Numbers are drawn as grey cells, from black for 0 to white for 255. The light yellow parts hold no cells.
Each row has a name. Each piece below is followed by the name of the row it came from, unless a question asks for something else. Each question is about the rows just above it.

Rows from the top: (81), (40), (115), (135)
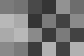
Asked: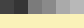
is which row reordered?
(40)
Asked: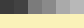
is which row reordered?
(115)
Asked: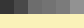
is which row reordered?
(81)
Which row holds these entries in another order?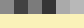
(40)

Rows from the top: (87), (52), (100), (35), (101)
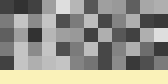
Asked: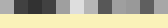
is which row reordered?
(87)
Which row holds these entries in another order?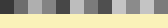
(35)
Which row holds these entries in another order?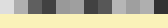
(100)
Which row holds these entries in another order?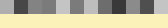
(35)
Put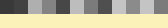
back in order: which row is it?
(52)
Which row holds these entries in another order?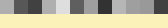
(100)

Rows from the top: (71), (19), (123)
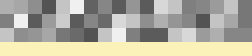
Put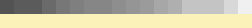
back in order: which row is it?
(123)
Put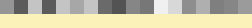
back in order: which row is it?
(123)

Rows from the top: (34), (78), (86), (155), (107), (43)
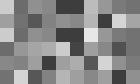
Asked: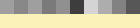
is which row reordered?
(107)
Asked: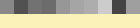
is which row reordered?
(155)
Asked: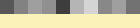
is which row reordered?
(43)
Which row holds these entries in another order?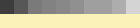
(107)
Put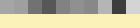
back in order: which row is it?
(78)
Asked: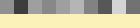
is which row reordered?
(43)

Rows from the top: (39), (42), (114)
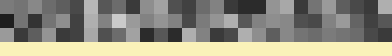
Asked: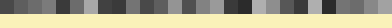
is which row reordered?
(114)
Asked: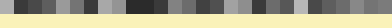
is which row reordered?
(39)
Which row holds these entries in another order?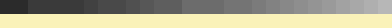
(39)
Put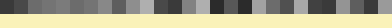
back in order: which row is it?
(114)
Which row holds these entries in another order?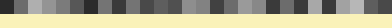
(39)

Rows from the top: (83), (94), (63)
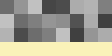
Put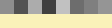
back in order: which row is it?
(94)
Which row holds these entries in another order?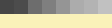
(83)
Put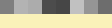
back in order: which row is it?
(83)
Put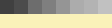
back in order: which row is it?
(63)
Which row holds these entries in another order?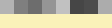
(83)
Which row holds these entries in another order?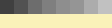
(94)

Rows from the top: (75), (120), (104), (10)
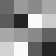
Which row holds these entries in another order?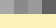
(104)
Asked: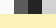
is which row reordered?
(10)
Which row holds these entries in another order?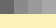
(75)
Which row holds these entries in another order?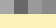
(75)
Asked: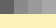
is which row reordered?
(104)
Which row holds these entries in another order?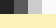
(120)
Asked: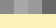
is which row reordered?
(75)

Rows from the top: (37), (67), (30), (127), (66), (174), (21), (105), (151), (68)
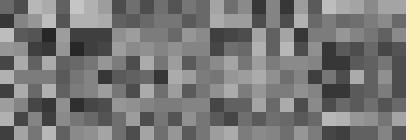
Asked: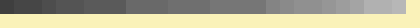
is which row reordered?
(151)
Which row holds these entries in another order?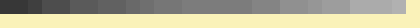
(21)

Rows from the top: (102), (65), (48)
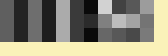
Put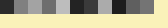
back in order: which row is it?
(65)
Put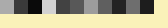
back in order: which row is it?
(102)

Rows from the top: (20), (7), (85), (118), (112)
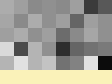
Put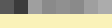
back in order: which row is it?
(20)
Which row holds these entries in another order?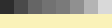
(118)
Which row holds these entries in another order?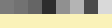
(118)
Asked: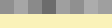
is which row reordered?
(85)
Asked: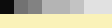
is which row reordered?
(112)
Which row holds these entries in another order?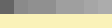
(7)

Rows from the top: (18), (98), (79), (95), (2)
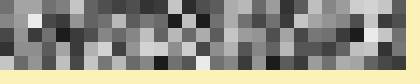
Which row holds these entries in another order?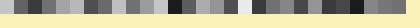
(98)
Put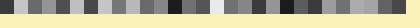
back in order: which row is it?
(2)
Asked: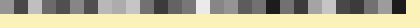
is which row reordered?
(98)
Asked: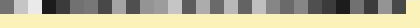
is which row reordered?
(79)
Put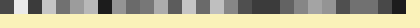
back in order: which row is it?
(79)

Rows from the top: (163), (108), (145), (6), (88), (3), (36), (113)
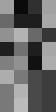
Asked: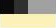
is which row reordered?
(163)
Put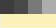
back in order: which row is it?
(3)
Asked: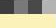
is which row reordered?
(36)
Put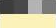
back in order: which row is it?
(36)
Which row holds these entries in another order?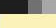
(6)

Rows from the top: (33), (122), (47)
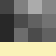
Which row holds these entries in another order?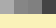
(33)
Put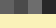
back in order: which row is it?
(47)
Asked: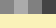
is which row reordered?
(33)
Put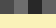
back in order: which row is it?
(47)

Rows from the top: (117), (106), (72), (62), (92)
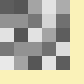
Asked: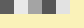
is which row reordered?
(92)
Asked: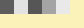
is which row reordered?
(92)
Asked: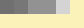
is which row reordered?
(106)
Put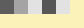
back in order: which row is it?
(72)
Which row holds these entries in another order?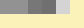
(106)

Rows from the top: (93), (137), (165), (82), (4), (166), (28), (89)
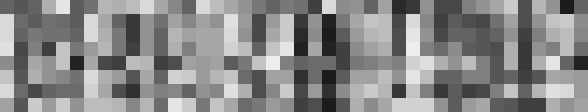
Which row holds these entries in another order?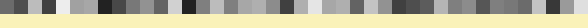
(82)
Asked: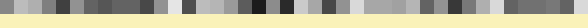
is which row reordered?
(165)
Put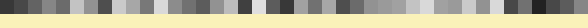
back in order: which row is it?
(137)

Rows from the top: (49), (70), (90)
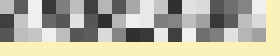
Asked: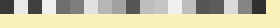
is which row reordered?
(90)
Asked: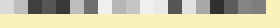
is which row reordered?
(49)
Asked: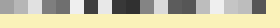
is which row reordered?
(90)
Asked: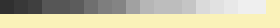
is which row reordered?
(90)
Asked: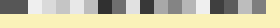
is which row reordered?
(49)
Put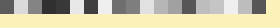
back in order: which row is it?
(90)
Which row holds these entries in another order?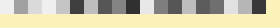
(90)

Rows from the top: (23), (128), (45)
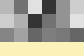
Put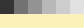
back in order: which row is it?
(23)
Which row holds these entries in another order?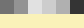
(128)

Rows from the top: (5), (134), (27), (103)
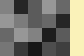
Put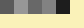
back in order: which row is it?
(27)
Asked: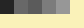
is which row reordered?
(134)
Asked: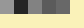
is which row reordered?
(5)

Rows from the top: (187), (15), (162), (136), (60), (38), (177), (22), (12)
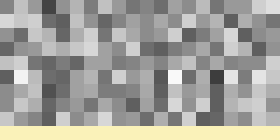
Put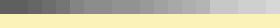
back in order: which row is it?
(22)
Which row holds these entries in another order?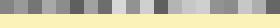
(22)
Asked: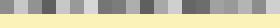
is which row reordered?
(162)
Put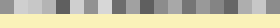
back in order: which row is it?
(22)
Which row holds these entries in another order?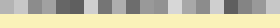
(12)
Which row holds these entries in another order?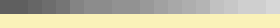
(15)

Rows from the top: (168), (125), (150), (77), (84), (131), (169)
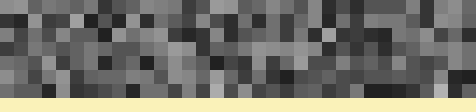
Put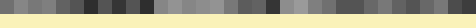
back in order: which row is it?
(77)
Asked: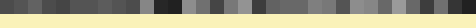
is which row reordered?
(131)
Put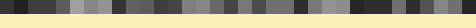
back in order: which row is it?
(150)

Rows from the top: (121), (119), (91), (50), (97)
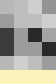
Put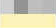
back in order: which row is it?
(121)
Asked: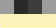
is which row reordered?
(50)
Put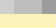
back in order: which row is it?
(119)
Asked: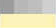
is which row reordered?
(97)
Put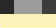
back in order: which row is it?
(50)
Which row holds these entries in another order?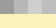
(97)
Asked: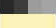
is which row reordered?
(91)

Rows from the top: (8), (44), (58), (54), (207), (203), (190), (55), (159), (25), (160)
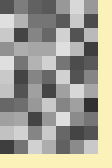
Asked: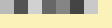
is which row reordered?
(58)
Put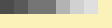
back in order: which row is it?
(207)

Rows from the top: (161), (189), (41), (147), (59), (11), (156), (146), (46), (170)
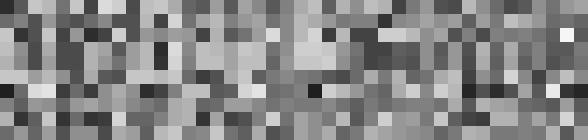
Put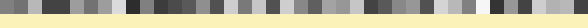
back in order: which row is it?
(41)
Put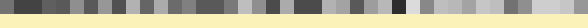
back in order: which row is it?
(147)

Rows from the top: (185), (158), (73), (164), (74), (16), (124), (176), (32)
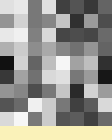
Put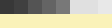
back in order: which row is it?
(185)
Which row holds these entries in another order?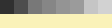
(158)
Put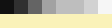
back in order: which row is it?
(74)
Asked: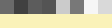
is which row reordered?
(32)
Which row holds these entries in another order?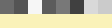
(32)

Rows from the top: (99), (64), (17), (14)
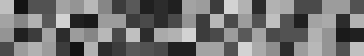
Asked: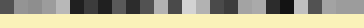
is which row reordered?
(14)
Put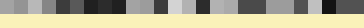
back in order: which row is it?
(99)
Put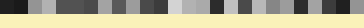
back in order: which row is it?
(17)
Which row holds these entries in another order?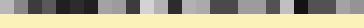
(99)
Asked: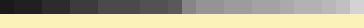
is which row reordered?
(17)
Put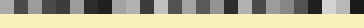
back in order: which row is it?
(64)

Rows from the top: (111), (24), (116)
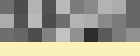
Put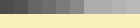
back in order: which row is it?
(24)
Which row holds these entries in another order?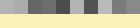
(111)
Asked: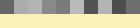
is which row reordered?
(111)
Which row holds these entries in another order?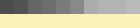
(111)

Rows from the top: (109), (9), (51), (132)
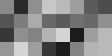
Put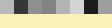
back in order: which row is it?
(51)
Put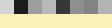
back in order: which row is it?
(51)
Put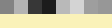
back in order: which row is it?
(132)

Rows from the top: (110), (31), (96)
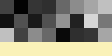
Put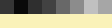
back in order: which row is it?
(96)
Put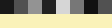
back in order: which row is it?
(31)
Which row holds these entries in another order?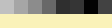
(110)
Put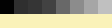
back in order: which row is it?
(110)

